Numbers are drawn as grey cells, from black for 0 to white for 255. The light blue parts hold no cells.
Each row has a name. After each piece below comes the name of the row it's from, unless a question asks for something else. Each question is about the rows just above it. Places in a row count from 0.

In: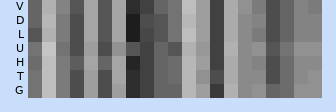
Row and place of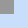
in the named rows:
U, 12
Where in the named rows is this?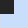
H, 7
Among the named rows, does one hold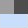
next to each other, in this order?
yes
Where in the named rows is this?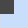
L, 8
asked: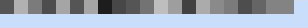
L
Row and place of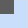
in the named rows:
H, 3

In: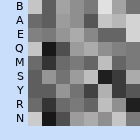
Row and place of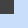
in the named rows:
Y, 4
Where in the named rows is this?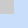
N, 0
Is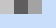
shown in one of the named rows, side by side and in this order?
yes
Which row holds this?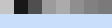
Q
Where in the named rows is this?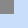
E, 4
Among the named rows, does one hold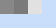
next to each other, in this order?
no

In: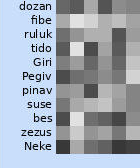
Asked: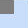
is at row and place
Giri, 0
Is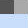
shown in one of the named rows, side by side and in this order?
no

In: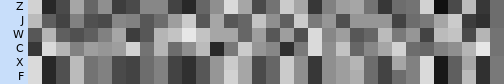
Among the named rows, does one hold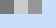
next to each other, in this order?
yes
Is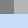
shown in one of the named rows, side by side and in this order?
no
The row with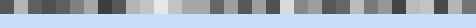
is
W
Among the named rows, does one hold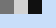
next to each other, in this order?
yes
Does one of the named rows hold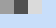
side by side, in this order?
yes
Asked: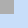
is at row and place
F, 23

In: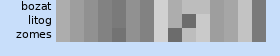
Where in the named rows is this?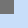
zomes, 4
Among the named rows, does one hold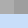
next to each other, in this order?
yes

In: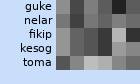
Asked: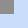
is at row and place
guke, 0
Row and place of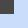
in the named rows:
guke, 1
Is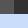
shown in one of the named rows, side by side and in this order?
no
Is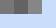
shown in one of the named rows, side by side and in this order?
no

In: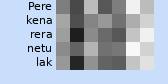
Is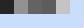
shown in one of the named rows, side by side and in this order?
yes
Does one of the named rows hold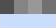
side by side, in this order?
yes

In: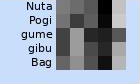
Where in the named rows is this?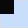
Pogi, 3
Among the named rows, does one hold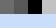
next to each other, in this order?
yes
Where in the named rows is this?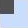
Bag, 2
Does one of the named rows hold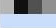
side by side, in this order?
no
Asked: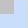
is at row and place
Nuta, 4
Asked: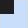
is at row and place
gume, 3

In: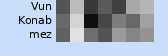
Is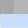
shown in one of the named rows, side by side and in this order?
yes
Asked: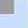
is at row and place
mez, 4
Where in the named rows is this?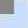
mez, 5
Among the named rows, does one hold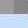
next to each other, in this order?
yes
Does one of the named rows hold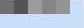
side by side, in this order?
yes
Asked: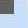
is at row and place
mez, 0
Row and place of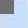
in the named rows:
mez, 2

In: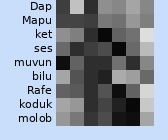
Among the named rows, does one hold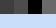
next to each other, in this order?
no
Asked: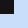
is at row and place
molob, 4
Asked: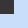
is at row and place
molob, 2
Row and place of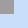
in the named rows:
bilu, 5
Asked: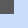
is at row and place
Rafe, 1
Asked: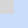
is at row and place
Rafe, 6
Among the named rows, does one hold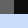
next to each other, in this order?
no

